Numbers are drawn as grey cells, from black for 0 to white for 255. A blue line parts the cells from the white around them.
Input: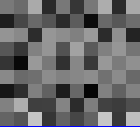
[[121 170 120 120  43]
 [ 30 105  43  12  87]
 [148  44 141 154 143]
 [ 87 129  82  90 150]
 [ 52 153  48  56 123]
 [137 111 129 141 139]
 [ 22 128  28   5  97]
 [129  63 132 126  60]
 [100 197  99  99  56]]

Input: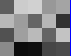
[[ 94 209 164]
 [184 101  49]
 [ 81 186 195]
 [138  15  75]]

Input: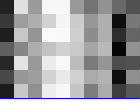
[[ 33 154 247 115 105]
 [ 57 174 244 151  14]
 [ 30 148 249 141  45]
 [ 94 173 209 165   6]
 [ 39 153 248 122  77]
 [ 72 158 233 170  14]
 [ 27 144 246 124  61]]

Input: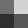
[[110]
 [ 47]]

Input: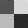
[[ 83]
 [187]]

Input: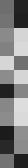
[[110]
 [115]
 [138]
 [129]
 [214]
 [140]
 [ 32]
 [135]
 [140]
 [ 27]
 [ 40]
 [115]]

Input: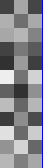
[[ 66  69]
 [176 169]
 [167 131]
 [ 66  90]
 [ 49  62]
 [238 210]
 [ 97 144]
 [188 182]
 [ 59  75]
 [224 204]
 [147 103]
 [183 167]]

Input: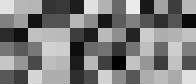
[[226 181  56 224 104  24  61]
 [129  18  83 140  92  84  85]
 [ 42 192 186  27 143 205 178]
 [118 120 206 106  53 191 206]
 [198  73 183 184   2 150 194]
 [ 88 214 174  76 139 173 170]]
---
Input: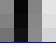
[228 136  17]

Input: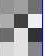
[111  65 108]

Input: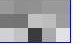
[153 188  59]

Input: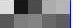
[181 106]

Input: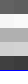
[ 94 246]

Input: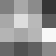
[ 53 185 167 104]
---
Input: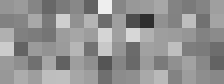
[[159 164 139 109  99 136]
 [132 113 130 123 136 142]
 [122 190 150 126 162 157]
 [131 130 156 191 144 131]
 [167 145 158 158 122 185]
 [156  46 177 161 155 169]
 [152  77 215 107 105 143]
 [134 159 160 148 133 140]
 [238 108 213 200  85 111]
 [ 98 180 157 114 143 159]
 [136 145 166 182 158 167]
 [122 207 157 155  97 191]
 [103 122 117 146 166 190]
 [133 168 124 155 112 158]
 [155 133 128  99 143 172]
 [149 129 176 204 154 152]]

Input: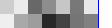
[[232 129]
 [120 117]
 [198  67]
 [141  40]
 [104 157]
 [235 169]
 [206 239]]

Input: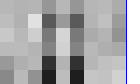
[[172 156 147 170 196 209]
 [185 192 180 175 192 194]
 [182 180 171 184 182 197]
 [150  90 121 131  49  30]
 [183 154 213 209 179 189]
 [150  90 121 131  49  30]
 [181 225 206 180 183 146]
 [179 177 184 187 175 185]
 [183 189 200 186 153 137]]

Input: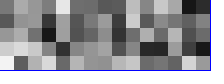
[[ 44 130 107  24 154]
 [ 22  96  80  63 212]
 [168 117 182 156  99]
 [200 138 106  38 117]
 [134  89 175  40 107]
 [189 204 110 134 198]
 [ 91  61  51  82 183]
 [ 88 155 141 163 145]
 [108 121 101 149 148]
 [110  85  82 134 181]
 [231 160 159  49 105]
 [125  55  23 132 217]
 [151 152 113 201 178]
 [171 147 173 218  94]
 [120  88 151 205 243]]

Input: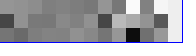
[[238 238 238]
 [245  88 152]
 [129 147 112]
 [250 170  13]
 [119 185 151]
 [149  70 117]
 [120 145 136]
 [125 129 145]
 [130 137 130]
 [127 120 131]
 [141 121 126]
 [146 146 106]
 [149  70 117]]

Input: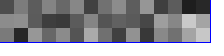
[[ 40 164 199]
 [ 30 201 164]
 [ 92 135 113]
 [ 63 158 137]
 [150  71  56]
 [ 93  90 146]
 [140  97  64]
 [113  84 112]
 [ 65 133 170]
 [135  91  84]
 [104  58 139]
 [132  62 103]
 [ 92  91 151]
 [124 143  39]
 [ 77 140 122]]

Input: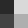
[[217 175]
 [ 41  67]]

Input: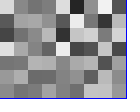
[[ 83 186 212  73 160 140 152]
 [242  53 123 198  82 186 194]
 [144 119 209  83 181  95 195]
 [ 37 236 197  70 170 145 111]
 [221  88  50 236 135 131 129]
 [125 145 185 100 176 108 163]
 [115 168 138 132 180 107 123]
 [136 163 114 169 120 174 116]
 [217  89  69 224 117 153 139]]
